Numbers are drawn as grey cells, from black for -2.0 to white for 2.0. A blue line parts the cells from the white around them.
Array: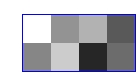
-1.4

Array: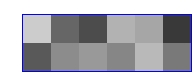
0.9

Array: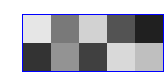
1.4

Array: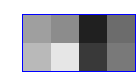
-1.1

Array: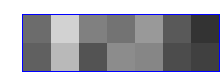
-0.8

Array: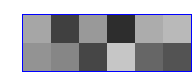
-0.4

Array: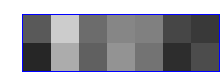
-1.3

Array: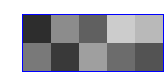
-0.3

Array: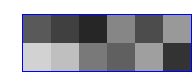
0.5
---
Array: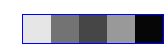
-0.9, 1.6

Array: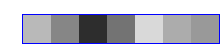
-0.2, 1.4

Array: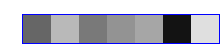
0.3, 1.5

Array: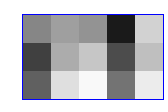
1.1, 1.9

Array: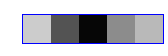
-1.9, 1.2

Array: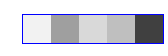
1.4, 1.8
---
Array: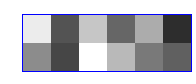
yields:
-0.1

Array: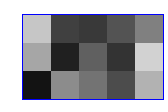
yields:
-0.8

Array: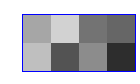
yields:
0.2

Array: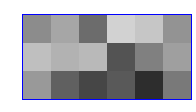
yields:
-1.3

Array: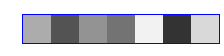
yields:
-1.2

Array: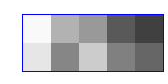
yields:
0.0

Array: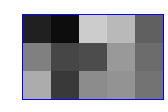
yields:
0.3
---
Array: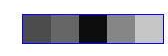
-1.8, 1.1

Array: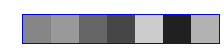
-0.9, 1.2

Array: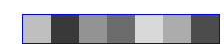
-0.3, 1.4

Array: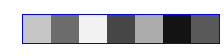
-0.9, 1.8

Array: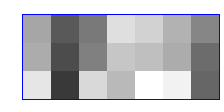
1.1, 2.0

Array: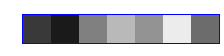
0.9, 1.7

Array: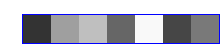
-0.4, 1.9

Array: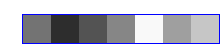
0.1, 1.9

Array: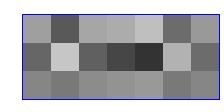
-0.9, 1.1
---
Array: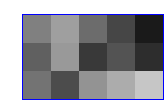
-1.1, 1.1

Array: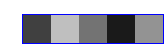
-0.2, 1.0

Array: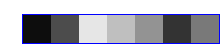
1.0, 1.6

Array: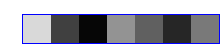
0.3, 1.4

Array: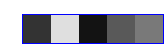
-1.7, 1.5

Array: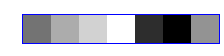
2.0, 2.0

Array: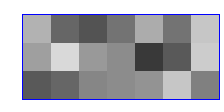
0.2, 1.4
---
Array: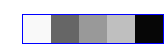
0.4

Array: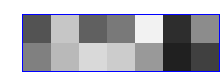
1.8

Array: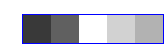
2.0

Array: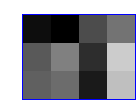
-2.0

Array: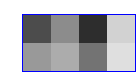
0.2

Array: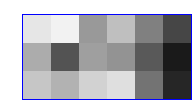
1.0

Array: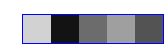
-0.3

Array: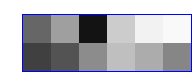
1.2

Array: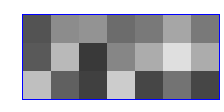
-0.1
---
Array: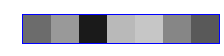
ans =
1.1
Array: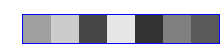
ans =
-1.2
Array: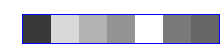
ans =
2.0
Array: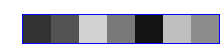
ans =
-1.7
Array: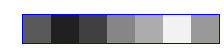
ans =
0.7
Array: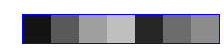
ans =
-1.4
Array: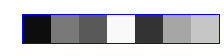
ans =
-1.2
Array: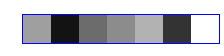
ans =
0.8
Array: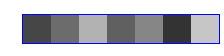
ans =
0.1
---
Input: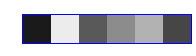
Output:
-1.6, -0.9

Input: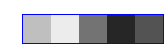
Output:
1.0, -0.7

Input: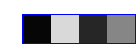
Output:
-1.9, 0.1

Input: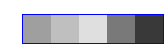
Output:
0.5, -1.1

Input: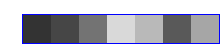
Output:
-1.2, 0.6

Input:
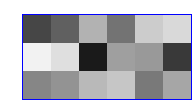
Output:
-0.9, 0.6
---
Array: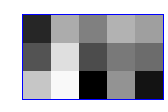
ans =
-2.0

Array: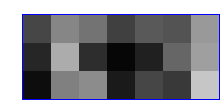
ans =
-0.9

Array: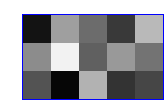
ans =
0.8

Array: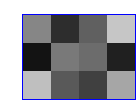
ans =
-0.6

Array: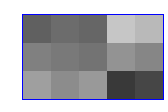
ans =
0.4

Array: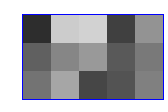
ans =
-0.9

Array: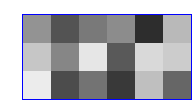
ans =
-1.1

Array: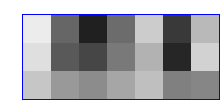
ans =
1.0

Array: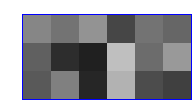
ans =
0.8
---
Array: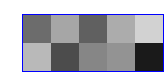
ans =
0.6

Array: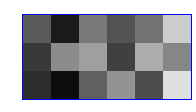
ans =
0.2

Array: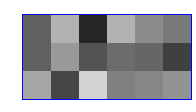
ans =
0.4

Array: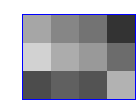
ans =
0.7

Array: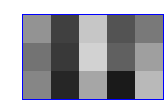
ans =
-1.1

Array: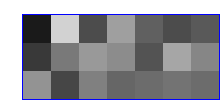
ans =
-0.1

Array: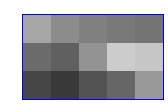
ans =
-0.5

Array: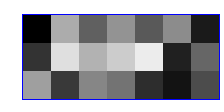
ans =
1.5

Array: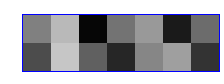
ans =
0.9
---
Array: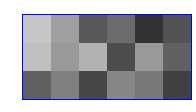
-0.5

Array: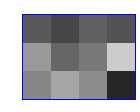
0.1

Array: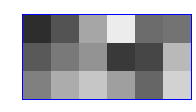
0.0

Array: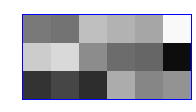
-1.2

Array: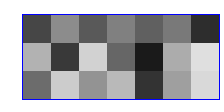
-0.3

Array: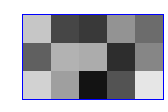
1.3

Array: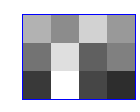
-1.1
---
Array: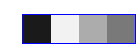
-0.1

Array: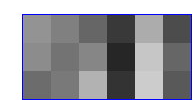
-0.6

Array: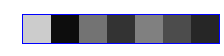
-1.4

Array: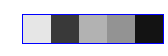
-1.7

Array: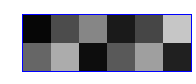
-1.5

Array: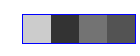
-0.7
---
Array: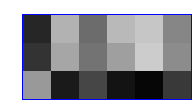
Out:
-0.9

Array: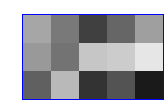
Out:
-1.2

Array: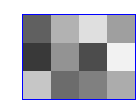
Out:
0.0

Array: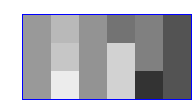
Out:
0.3

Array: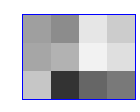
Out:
-0.4

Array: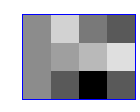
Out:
-2.0

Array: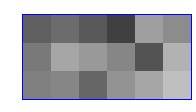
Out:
-0.4

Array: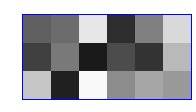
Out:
1.9

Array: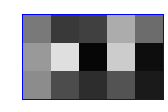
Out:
-1.3

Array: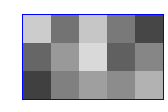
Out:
0.5
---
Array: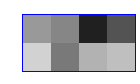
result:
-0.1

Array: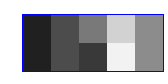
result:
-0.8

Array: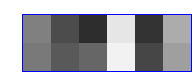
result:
-0.6

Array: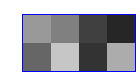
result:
1.1

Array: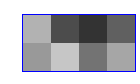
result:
1.1

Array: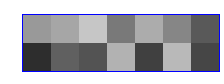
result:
-0.5
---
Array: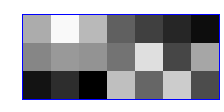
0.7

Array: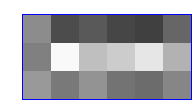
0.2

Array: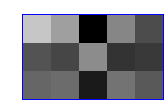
1.1

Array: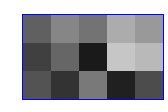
-0.5

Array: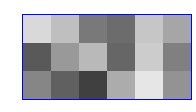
1.4

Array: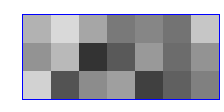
0.8
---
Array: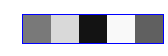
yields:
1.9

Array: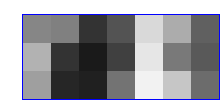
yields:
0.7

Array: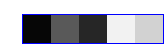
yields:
1.8

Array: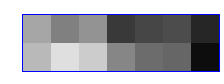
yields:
-0.8

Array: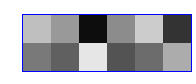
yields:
1.2

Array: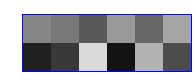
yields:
-0.4

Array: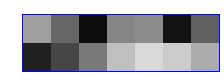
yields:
-1.7

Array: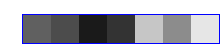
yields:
0.2
